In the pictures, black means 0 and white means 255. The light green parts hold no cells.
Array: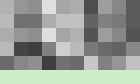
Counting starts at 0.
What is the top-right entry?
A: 91
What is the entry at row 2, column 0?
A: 172
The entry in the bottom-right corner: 193
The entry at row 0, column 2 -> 143
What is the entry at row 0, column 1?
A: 150
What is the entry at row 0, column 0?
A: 178
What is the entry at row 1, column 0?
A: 185

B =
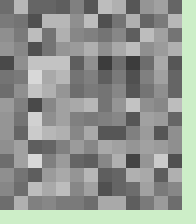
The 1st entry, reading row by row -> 109
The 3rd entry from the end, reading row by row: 122
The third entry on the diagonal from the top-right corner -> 189
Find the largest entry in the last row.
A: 176
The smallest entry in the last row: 94
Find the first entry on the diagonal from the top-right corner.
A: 101
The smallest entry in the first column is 73
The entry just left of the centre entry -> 169
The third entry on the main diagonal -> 189
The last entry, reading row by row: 109
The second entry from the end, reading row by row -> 155
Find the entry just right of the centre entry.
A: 116
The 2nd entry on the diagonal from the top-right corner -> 122
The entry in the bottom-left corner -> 109
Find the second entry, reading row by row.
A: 183
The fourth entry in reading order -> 101

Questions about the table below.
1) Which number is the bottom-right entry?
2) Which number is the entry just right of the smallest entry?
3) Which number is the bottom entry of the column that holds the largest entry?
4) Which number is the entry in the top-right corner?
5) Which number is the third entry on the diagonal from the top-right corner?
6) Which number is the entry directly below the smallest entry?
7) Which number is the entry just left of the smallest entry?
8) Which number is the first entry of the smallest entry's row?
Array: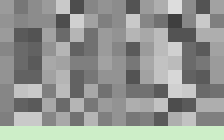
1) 127
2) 134
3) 174
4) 162
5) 83
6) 83
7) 113
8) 147

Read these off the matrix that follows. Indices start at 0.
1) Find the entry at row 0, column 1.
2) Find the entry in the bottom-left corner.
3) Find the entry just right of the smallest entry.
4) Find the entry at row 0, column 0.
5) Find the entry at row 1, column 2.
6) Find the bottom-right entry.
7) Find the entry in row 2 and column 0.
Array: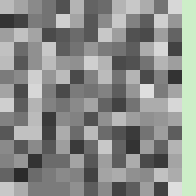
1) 164
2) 200
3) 107
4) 187
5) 123
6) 222
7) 158

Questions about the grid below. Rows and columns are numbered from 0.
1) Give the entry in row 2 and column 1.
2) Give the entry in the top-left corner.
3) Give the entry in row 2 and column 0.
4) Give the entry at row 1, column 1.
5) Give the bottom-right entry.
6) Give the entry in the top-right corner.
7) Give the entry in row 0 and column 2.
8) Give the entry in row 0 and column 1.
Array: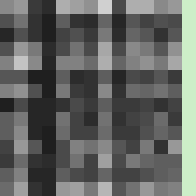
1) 80
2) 137
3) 38
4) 114
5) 129
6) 152
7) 58
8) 152

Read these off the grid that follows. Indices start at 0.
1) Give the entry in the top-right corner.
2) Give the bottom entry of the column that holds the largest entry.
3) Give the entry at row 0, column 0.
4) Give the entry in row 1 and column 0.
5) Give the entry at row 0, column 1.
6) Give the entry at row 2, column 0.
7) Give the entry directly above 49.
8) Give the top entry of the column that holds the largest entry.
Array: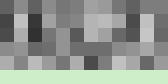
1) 125
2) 104
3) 97
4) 69
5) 139
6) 75
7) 55
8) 125

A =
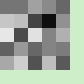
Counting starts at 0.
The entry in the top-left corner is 117
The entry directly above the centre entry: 67
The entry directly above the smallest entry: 138
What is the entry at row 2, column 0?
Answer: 231
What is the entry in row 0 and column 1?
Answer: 117
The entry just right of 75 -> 225
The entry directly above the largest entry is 198

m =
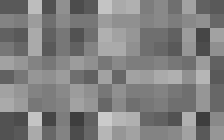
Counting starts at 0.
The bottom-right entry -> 150
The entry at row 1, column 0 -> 131
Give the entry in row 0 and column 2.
189
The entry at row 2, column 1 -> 89
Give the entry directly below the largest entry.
182
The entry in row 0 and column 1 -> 89
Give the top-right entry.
89
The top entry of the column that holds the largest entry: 196
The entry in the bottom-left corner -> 82
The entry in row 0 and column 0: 89
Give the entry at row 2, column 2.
170
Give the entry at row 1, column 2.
156
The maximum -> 203
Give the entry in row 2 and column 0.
97
